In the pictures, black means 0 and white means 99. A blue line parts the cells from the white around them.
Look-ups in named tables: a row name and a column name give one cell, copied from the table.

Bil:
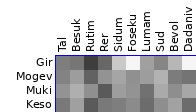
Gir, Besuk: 46
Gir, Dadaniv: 95
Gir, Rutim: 24
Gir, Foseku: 95
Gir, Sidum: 78
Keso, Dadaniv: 42
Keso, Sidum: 49
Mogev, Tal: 51
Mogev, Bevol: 48
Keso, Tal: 47
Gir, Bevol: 71
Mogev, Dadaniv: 45
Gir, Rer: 40
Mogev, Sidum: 64
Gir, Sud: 52
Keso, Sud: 55
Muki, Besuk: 68
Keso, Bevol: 63

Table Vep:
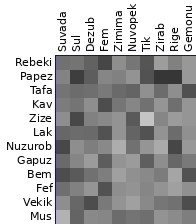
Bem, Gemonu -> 32
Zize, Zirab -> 52
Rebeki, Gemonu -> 59
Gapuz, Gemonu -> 47
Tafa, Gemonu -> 31
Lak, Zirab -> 57
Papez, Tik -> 32
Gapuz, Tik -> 37
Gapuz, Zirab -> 55
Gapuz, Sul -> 52
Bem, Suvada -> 30
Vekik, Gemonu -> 30
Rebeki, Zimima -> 55
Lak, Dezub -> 41
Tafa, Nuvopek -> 39
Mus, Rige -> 54

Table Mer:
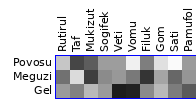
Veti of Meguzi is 59
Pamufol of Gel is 35
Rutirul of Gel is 60
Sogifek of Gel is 60
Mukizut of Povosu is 36
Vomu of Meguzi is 47
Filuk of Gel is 54
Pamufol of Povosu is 60
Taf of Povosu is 27
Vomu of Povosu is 93
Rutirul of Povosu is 77
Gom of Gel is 72
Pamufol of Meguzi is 58
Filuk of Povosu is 49
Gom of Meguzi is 64
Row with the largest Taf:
Meguzi

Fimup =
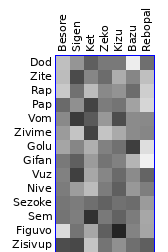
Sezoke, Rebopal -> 60
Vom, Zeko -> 59
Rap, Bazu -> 42
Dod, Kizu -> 47
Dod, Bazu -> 92
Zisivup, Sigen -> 28
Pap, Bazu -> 63
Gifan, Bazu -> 70
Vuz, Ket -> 65
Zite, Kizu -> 67
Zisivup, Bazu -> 43
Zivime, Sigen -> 76
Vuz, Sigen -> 25
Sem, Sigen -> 49
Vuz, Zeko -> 52
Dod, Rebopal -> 43
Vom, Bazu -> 54
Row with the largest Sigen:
Zivime

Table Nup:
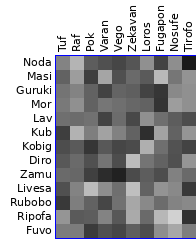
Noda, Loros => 56
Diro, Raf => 41
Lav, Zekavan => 28
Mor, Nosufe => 61
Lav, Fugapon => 43
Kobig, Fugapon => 43
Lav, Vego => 42
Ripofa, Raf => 35
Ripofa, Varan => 51
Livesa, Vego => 43
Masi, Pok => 24
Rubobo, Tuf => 22
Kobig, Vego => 27
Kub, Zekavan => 38
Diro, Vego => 30
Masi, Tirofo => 57
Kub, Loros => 18
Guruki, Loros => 26
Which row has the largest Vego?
Kub

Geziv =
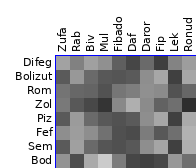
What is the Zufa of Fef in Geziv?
55
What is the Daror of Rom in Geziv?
56
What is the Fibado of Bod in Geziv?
48
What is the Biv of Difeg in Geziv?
62
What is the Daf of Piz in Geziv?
35
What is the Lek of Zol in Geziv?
43
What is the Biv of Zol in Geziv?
28
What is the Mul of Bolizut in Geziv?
34
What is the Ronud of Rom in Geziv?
40
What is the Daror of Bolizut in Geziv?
55
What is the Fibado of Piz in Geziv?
32
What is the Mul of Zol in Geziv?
20
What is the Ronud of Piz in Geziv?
66
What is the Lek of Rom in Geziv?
32

